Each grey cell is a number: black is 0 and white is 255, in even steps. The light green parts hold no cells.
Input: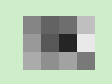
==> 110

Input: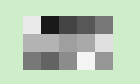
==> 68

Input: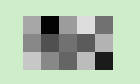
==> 156

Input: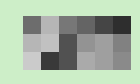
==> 119

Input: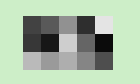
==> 145

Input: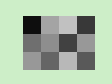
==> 193

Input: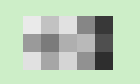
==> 225

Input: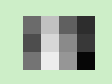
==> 96

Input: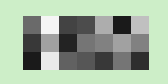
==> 67

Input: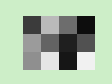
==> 109
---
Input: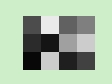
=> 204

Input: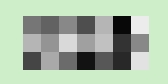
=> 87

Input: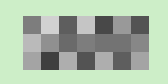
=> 174

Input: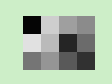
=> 149

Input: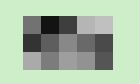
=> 158

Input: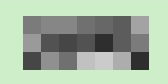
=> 203

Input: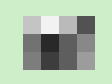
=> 61

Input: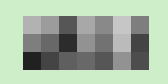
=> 86

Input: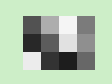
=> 51

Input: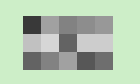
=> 161
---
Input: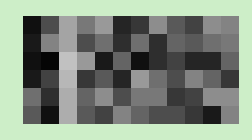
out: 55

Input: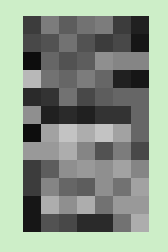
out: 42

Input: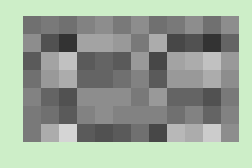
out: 172

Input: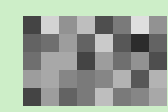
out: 122

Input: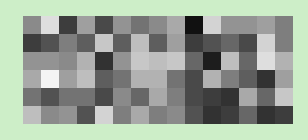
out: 103
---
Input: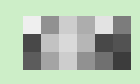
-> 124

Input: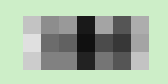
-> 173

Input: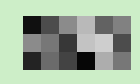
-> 129

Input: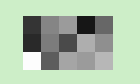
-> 103

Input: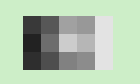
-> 227

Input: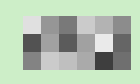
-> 140

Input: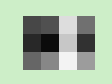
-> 112
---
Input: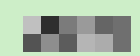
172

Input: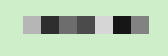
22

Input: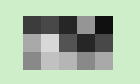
137

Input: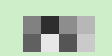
85

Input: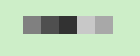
200

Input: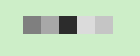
219

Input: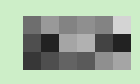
143
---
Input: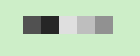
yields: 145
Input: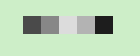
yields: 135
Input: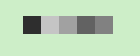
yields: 129
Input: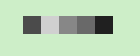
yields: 105
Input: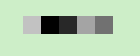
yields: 113
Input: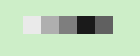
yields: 126
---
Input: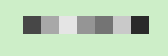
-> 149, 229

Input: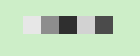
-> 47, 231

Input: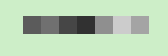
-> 49, 204

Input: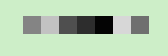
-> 45, 215

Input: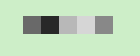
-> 184, 214

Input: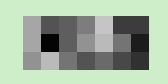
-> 146, 197

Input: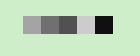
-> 81, 204

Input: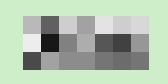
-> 173, 237

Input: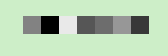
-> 86, 233

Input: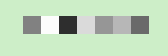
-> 218, 252
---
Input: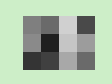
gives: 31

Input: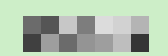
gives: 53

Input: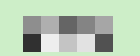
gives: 48

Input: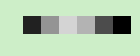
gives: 0

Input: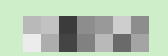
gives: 59

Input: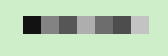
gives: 18
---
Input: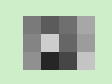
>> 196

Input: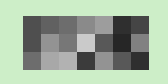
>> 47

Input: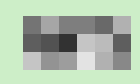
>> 136

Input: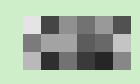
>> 135

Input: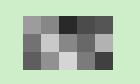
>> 64

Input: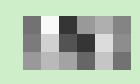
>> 114
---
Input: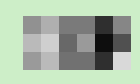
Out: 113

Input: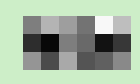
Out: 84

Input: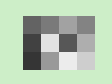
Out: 153

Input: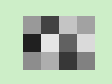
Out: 174

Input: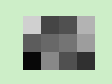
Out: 136

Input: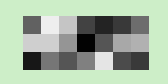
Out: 229
